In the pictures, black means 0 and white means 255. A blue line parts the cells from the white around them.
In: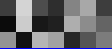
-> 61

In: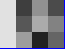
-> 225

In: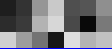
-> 30

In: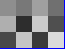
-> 142

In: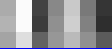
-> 171

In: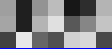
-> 159

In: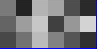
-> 122
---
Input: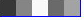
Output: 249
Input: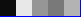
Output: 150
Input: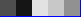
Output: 226
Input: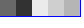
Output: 235
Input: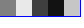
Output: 63
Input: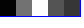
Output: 253
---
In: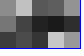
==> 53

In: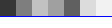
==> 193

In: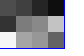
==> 151

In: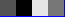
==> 230

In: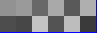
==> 195

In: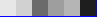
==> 107
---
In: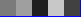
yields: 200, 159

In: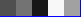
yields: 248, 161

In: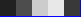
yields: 232, 204

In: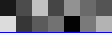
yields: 220, 193

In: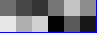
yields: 231, 209

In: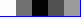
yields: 253, 155

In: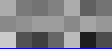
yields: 202, 187

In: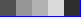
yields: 218, 178

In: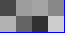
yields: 205, 177

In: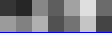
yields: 223, 197
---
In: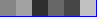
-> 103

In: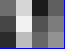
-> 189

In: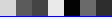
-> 3

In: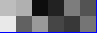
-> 70

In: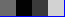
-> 2

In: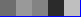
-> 131

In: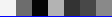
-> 51

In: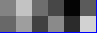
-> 138
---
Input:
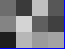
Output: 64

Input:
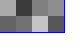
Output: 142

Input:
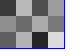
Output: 121

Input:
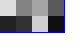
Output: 90

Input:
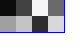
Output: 106

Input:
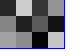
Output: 18
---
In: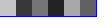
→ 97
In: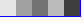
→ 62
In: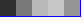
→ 150
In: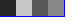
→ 134
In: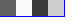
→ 207
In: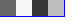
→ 190
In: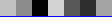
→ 163
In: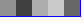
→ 102
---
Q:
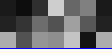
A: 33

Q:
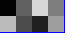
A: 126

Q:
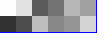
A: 161

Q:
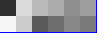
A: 158

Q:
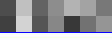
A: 120

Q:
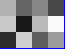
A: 250

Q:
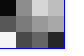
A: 168

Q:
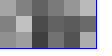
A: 106

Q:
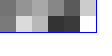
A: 204
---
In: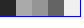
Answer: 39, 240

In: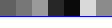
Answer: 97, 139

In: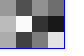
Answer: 153, 227

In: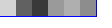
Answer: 212, 141

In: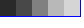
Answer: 42, 213

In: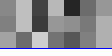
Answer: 136, 176
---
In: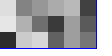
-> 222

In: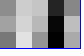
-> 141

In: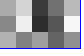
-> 171

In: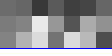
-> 108

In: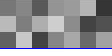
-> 119

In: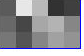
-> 91
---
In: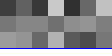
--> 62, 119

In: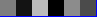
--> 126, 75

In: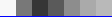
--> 248, 185

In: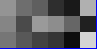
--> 148, 212

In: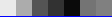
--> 234, 128

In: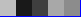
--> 191, 140

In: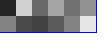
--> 37, 231
